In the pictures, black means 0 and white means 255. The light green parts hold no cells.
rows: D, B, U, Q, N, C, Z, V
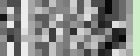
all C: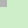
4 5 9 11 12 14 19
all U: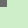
3 11 14 18
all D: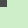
2 3 14 15 17

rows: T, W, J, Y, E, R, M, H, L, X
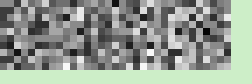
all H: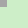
7 18 21
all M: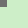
16 18 21
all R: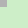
12 22 27 29
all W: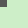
4 6 14 24
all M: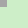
4 11 23

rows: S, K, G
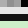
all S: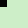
4
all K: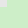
1 2 3 4
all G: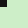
1 2 3 4
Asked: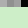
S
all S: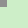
2
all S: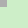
1
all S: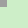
3

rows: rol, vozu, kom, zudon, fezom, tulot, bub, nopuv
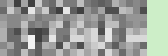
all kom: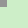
1 4 11 13 19 20 21
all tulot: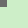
2 3 7 10 18
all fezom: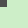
3 5 7 15
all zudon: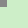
2 3 6 13 19 21
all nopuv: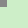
7 8 10 20

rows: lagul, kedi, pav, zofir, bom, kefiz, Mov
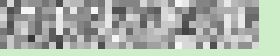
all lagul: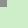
5 6 8 17
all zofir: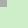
11 18 20 29 34
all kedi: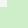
4 5 9 14
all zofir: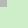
1 3 7 10 14 15 26 28 30 37
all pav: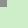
3 4 10 11 12 13 15 22 31

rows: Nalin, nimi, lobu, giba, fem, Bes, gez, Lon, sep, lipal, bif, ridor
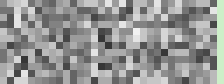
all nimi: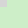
3 5 23
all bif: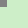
9 12 17 25 28
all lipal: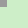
5 6 11 13 17 21 28

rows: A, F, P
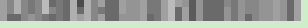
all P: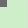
2 3 8 10 16 17 22 26 30 31 32 36 42
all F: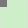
5 9 15 22 23 34
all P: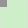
5 18 19 20 29 33 35 38 39 41
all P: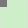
7 9 23 34
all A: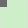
8 10 16 17 30 31 32 42
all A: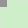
19 20 27 29 35 38 39 41

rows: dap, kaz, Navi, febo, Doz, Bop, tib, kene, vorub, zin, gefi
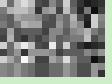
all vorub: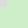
10
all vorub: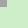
2 8

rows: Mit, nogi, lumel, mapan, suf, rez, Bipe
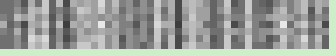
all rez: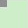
3 9 16 19 21 38 42
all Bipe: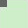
8 10 18 21 24 31 39 47
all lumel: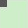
8 10
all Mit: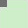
1 2 6 22 35 37
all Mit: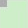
5 11 13 25 27 29 46
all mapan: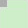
1 5 11 17 24 25 27 29 43 46

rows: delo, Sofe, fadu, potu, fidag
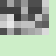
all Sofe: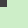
1 2 3 5 6
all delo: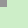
4
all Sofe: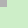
4 7
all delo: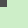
1 5 6
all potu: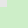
2
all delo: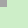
2

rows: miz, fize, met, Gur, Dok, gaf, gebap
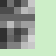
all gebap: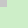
5
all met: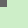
1 2 3 4 5

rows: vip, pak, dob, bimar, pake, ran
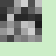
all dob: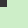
5
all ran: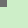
1
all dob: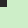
1 3 4 6
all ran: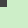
2
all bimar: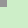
2

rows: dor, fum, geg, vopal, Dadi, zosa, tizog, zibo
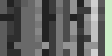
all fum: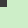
2 8 12 13
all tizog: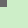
3 4 5 6
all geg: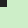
1 2 7 8 11
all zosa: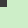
8 13

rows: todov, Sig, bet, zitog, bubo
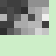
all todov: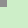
5 6 7
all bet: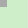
4 6
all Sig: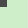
2
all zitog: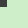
1 2 7

